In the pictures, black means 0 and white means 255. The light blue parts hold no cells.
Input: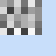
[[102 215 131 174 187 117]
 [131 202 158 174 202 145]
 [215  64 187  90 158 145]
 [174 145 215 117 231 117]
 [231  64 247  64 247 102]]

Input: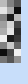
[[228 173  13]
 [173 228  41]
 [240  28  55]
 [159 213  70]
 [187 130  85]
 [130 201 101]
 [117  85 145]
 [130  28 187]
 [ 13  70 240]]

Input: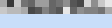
[[200 185 185 169  72  86 129 102  86 231 102 142 129 129 115 169]
 [169  57 200 115 102 157 157 102 115 142  86  72 215 142 200 231]]

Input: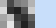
[[216  48  33  85 203]
 [166 191  60  48  97]
 [152 229  85  33  73]
 [179  73 124 136 179]]

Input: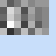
[[191  50 106 191 106 177 151]
 [164  93 122 164 135 151 151]
 [106 205 164 106 151 122 135]
 [ 93 217 177  80 164 122 135]
 [ 66 253 191  66 177  93 135]]

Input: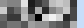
[[104  56  56 189 117   0 214 241 214  41  72]
 [202  72 104 174  41 174  41 131 159 202  72]
 [ 88 117 117  88 159 146 146 104  88  72 174]
 [146 131 131 226  28  56  88 189 202 189  56]]

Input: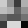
[[204 144  59 175]
 [114  88  88 114]
 [189 175 100 144]
 [ 59 217 217   8]]

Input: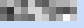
[[119  78 131 119 107 212 200 131 174 249 200]
 [160 186 146  93 200 107  93 160 174 174 200]
 [ 93  50 186 146 212 212 146 131  93  78 119]]
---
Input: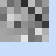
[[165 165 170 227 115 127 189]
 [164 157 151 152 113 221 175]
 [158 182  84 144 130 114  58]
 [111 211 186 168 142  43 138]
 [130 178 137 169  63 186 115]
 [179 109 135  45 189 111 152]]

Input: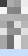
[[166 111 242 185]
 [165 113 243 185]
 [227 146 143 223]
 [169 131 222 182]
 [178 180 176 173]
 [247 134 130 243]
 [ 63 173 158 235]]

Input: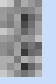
[[198 173 139 115 134 180]
 [172 145 164  47 101 139]
 [174 172 124 176 157 187]
 [143 124 163  57 105 116]
 [141 133 159  95 118  96]
 [157 149 129 153 147 190]
 [199 175 146 102 130 157]
 [140 124 154  75 113 160]
 [156 131 164  51 102 133]
 [153 144 138 128 136 158]
 [210 195 128 171 152 134]]

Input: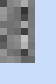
[[135 141 132 103 105]
 [147 115 109  65 127]
 [ 96 128 135 178 116]
 [ 83 132 142 194 123]
 [149 113 106  63 126]
 [114 114 120 167 121]
 [148 120 111  72 120]
 [153 126 110  51 119]
 [ 77 133 141 172 126]]

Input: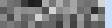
[[111 125 108  91 143  87 104 102  59 136  66 145  80  98  89]
 [140  76 153 102 115 210 147 106  90 130  75 157  90 182 135]
 [ 89 111 150 140 145 138  80 211 139 154 167 108 120  44  96]
 [139 114 106  58  30  36 170 120 173 127 164 122 111 120 211]]

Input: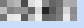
[[118 230 234  91 187 239 100 106 125 232 146]
 [188 131 144 147  98 215  36  88 120 214 139]
 [123 170 183  75 221 238 139 102 112 174 168]]
